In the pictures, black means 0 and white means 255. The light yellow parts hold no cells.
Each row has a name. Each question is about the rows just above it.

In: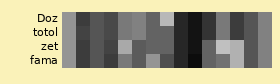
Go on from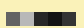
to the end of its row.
[121  60  85 129]
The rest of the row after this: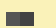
[169  91  99  99  39  19  99 192 177  85 129]
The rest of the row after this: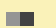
[ 85  73 121 129  99  99  39  19  52 121  60  85 129]
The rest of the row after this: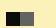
[114 177  85 129]
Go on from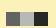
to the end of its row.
[ 19  52 121  60  85 129]

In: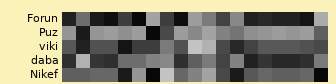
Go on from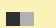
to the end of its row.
[ 53  47 109 109 130 136  47  95 122  67 130  33  53  40  40  47 122]
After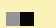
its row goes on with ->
[195 103 130 163  73  26  88 103  95  95 103   8]
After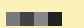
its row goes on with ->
[ 40  33  33  20 171]

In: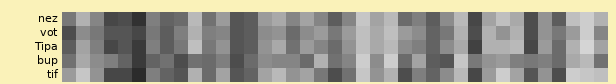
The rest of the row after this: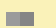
[107 147 191 169 185 140 127  99 140 169  65 177 177 185  71 155 107 177
 213 163]
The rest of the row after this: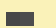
[ 50 127  99 107 185 113 155  85  93 155 169 133 163 133  93 133 198 163
 185 107 127  93 140 185  71 163 191 169  77 147  93 191 205 177]
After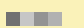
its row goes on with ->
[ 77 127  99 140 185  71 155 205 163  85 147  77 205 198 191]

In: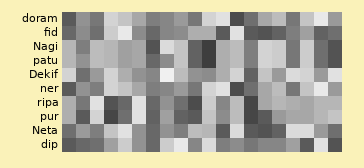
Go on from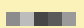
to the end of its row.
[167 167 182 196]
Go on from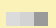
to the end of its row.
[225]
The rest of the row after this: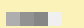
[188 146 140 174 211  98 196 154 219 211 154 225]
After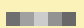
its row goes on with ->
[204 233 134 219 126 140 119 134 134 160  90 225  83]
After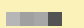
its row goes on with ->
[219 196  98  62 174 188 126 211 204 119 204 111  83]
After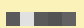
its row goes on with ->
[126 160  98 111]
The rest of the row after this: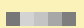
[134 154 119 211 225  76 111 167 188 119 196 233 154]

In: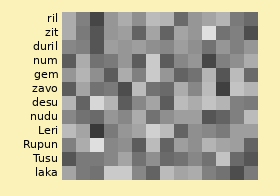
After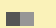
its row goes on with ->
[158  99 164  99 164 150 223 114 128  77]
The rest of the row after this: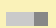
[ 99 187 164 172 128 114  77 122]
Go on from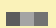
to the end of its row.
[122  77 187 114 106 172 135 187  64 195 180]
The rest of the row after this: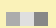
[143  92 187  99 158 143 180 164 158  99]
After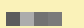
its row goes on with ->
[150  92 202  92 135 150  70 128 143 172]
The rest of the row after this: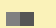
[158 150 158 143 135 158 143 114 150 128 150]
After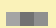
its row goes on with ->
[106 114 135 114 195 106  85]

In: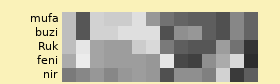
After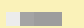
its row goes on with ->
[157 151 230  72  64 143 171 217  45]
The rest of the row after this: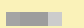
[217 122  94  86  86 157 114  52]
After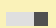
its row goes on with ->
[143 151  94  80 135 100]
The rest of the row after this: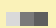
[ 86  86 157 114  52]
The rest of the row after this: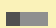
[128 210  58  94]
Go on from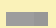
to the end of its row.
[230  72  64 143 171 217  45]

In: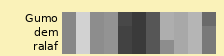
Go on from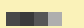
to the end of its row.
[168 181 106]
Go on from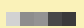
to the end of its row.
[ 86 174 168 181 106]

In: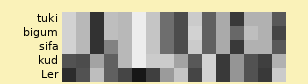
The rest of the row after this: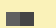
[ 23  63 155 197  69 210  57 149  82  57 203]
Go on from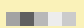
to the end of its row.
[203 163  88 210  57 149  82  63 177]
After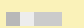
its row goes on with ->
[163  88 210  57 149  82  63 177]
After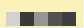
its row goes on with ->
[177]
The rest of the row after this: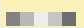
[ 76 203  96 170  57 177 177  88]

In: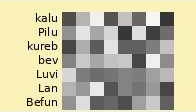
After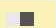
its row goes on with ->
[131 117 152  70]
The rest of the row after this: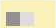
[ 91 103  78 159 200  97]

